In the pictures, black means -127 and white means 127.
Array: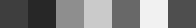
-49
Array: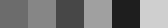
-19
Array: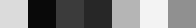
-68
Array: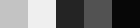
-45
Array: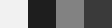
2
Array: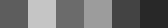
-34
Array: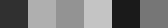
-9
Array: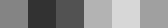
4
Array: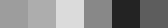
8
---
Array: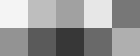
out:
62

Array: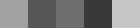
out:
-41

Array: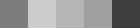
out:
76

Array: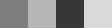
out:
54

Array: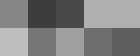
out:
-66

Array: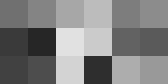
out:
4
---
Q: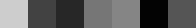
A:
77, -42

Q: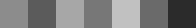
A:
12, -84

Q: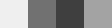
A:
111, 35

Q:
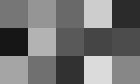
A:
-9, 7

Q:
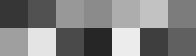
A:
-73, -31

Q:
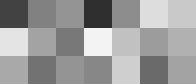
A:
-61, 35
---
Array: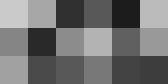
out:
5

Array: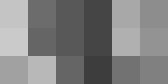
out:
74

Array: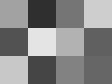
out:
-45

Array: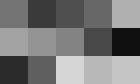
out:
34

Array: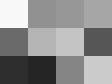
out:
-21

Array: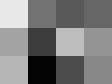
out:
35

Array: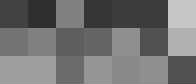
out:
-12

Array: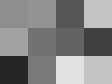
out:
34

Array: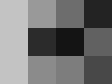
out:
67
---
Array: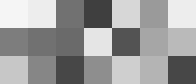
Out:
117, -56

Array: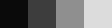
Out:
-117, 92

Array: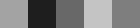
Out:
35, -1

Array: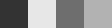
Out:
-76, 50

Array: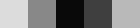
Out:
92, 57

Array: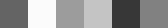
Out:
-27, 1

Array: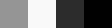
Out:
21, -126

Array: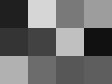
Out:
-96, -33

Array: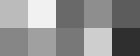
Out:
59, -80

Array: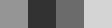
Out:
21, 84
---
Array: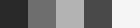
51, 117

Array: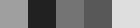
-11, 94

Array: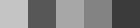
39, 68

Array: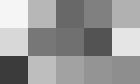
-15, 117

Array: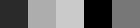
74, 74

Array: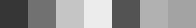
108, 108
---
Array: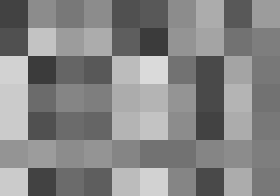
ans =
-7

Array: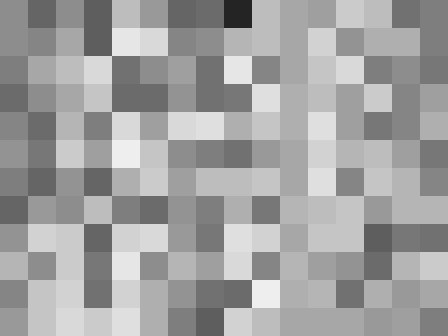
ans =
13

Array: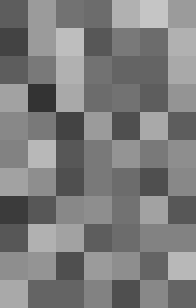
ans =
-13

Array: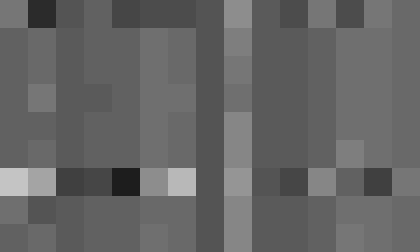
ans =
-43

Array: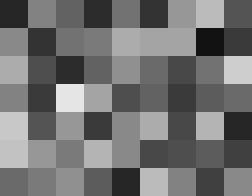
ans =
-29

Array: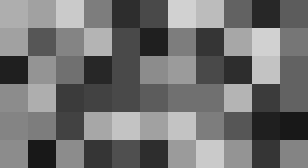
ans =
74

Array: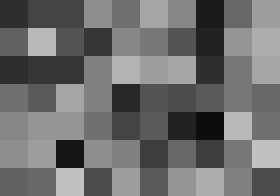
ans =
-59

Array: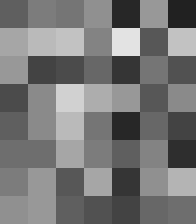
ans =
-10
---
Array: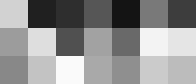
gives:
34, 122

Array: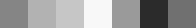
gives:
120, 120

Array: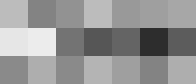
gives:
-41, 108

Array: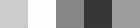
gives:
7, 126

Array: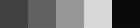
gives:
22, 87

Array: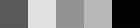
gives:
19, 97

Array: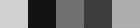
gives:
-14, 81
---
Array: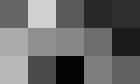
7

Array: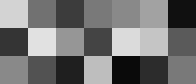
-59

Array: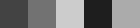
76

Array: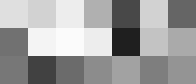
109

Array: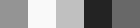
64

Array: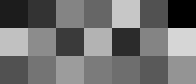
51

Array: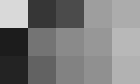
10
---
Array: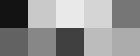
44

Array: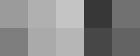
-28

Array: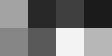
55

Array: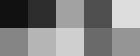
21

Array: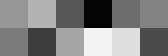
-52

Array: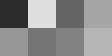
53

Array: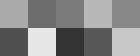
71

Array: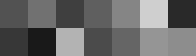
13

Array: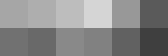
-64

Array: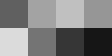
-105
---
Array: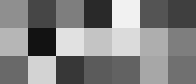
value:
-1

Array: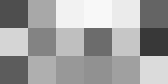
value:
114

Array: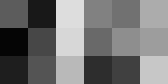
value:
93

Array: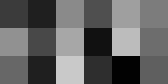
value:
10

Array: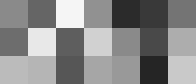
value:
117

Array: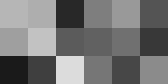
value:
-87

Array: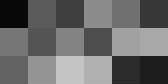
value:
-64

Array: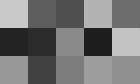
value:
-48

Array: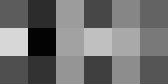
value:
28
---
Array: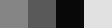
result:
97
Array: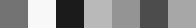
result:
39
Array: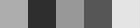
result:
100
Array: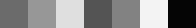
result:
-122
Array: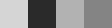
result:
4
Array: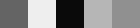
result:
16
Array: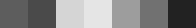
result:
-93
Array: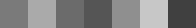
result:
-63
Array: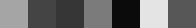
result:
-40
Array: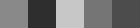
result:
-51
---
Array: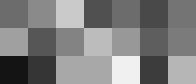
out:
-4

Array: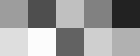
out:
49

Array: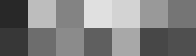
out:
-48

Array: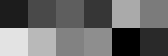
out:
-86

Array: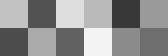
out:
-17

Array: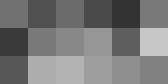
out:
71

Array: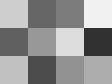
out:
-78
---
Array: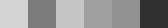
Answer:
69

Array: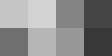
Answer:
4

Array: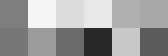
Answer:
92

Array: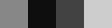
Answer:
-61

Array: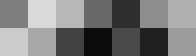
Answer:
55

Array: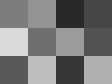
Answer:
-86
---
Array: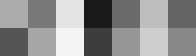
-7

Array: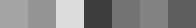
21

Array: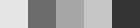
-20

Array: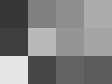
0

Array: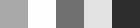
126

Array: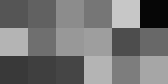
-30

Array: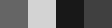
83
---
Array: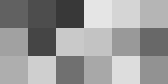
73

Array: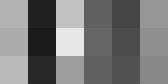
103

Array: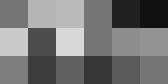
88

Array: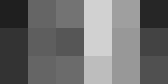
-41

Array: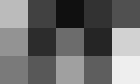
-19

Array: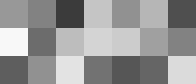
61

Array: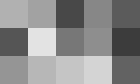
-8

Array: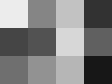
87
